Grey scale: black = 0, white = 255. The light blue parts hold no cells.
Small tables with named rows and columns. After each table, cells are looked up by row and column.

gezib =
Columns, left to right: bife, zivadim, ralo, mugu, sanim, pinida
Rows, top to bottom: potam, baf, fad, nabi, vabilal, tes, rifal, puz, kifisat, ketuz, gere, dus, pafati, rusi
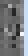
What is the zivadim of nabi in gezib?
114
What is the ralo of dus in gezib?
91
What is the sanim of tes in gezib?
104
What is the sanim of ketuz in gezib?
114
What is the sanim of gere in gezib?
104
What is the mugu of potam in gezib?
98
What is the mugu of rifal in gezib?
117
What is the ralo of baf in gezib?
170
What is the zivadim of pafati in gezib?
108
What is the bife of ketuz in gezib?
94
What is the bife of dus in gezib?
97
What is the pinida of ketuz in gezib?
141
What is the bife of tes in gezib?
101
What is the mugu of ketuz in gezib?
42
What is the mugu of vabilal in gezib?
97
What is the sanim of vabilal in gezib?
97
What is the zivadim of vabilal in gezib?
110
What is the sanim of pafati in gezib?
98
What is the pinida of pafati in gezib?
121

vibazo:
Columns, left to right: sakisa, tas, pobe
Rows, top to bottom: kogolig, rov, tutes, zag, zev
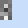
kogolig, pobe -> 126
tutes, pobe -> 125
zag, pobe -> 107
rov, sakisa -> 112
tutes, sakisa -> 123
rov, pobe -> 110
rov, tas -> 206

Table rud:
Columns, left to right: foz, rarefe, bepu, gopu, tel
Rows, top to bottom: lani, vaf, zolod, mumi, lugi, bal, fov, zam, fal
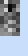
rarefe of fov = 171
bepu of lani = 76
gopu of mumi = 93
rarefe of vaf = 108
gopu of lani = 100
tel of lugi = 81
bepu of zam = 206
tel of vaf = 138
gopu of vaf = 35
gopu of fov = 87
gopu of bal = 149
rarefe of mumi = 100
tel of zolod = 162
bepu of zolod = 6
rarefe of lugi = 119
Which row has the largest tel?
zolod

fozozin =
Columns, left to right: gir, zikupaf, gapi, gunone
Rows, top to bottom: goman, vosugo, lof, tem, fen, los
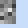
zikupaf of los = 158
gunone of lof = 117
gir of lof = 137
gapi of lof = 229
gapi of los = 142
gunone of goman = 105
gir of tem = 183
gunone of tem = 151
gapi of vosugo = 132
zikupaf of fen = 129
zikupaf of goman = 124
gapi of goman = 148
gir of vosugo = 91
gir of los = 185
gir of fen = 63
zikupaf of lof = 171
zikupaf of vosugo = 142
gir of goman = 137
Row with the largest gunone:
tem

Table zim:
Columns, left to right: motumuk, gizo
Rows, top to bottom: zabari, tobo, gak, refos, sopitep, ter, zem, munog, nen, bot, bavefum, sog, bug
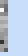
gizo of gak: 107
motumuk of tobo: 134
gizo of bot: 168
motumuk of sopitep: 188
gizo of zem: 191
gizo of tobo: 113
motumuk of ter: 166
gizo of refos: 135

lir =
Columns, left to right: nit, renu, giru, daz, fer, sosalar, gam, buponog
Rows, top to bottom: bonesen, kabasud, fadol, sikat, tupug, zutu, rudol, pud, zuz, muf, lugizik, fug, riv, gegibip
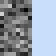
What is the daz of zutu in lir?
159
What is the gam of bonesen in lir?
122
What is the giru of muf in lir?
105
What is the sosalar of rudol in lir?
93
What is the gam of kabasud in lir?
98
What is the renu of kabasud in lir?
162
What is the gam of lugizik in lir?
139
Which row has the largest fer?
pud

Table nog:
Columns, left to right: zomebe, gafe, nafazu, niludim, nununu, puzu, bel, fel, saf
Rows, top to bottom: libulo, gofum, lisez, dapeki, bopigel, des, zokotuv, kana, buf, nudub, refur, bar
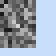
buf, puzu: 171
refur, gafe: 154
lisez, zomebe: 153
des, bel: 80
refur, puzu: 140
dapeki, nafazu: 81
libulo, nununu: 118
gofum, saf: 98
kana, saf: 70
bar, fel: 165
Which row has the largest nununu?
zokotuv

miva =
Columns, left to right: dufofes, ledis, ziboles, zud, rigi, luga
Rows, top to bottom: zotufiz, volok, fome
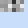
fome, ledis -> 156
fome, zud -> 85
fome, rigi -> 156
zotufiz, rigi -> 187
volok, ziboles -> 236
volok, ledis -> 148
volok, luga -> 232
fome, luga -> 176
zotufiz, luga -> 134
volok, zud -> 156
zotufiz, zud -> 46
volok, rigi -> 159
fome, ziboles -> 193
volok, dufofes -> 149
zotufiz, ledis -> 159
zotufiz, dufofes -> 165

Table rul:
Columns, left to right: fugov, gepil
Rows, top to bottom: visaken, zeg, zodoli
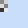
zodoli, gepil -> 231
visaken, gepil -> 210
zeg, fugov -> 221
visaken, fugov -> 138
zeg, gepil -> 129
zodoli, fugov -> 54

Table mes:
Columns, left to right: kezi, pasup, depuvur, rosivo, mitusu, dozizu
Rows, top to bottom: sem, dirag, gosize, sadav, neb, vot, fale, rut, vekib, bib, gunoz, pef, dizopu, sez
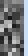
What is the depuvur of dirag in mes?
105
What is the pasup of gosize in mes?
185
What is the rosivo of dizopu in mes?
204
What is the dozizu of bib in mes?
89
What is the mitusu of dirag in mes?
92
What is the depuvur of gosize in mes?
87
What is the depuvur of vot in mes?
176
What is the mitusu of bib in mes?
142
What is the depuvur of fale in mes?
201
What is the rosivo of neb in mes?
59
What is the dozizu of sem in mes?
133
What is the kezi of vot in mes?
68
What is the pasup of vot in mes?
173
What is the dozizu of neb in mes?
111
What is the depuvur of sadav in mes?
108
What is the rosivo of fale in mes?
29
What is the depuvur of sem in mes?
114
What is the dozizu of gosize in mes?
75
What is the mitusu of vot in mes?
133
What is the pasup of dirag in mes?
137

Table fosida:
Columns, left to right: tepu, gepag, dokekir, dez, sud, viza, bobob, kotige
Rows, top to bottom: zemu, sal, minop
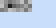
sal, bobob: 162
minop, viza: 170
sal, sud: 118
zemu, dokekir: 117
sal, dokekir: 30
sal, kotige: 118

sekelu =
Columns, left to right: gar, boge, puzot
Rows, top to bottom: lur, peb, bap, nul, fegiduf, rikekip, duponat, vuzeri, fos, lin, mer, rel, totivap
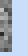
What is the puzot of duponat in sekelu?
129
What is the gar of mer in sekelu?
140
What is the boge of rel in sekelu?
122
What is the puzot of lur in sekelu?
115
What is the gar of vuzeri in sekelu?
159
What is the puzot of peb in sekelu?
137
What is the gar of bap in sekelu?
192

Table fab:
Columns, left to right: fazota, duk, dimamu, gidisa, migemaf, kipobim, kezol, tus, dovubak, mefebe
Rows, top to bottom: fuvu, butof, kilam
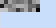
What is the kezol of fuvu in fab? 143
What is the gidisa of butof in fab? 153
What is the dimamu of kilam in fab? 144
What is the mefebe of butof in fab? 67
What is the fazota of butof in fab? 27
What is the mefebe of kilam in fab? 5
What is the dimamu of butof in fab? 121
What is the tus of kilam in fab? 97
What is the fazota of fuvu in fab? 164
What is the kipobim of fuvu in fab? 122
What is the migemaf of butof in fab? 178
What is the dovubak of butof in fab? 103
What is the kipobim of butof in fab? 176
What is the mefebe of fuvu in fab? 172
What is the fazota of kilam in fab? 196
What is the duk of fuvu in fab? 61
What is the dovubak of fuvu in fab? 153

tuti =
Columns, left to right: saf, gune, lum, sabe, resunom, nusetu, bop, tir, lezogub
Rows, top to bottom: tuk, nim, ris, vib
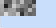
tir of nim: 80
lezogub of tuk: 63
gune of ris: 137
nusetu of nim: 130
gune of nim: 28
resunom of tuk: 124
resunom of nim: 162
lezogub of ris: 108
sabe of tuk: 173

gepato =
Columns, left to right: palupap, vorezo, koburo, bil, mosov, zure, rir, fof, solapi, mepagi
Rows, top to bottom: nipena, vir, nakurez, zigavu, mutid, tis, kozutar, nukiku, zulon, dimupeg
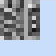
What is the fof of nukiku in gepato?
88
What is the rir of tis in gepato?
173
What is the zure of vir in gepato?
56
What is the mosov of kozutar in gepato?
158
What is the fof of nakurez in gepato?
96
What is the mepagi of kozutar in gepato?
76
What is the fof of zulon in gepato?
66
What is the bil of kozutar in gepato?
76
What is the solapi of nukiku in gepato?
19
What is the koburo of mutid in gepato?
73
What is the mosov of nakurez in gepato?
56
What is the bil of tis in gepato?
123
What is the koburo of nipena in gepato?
56
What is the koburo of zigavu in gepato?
70
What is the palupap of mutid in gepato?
138
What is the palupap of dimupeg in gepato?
217

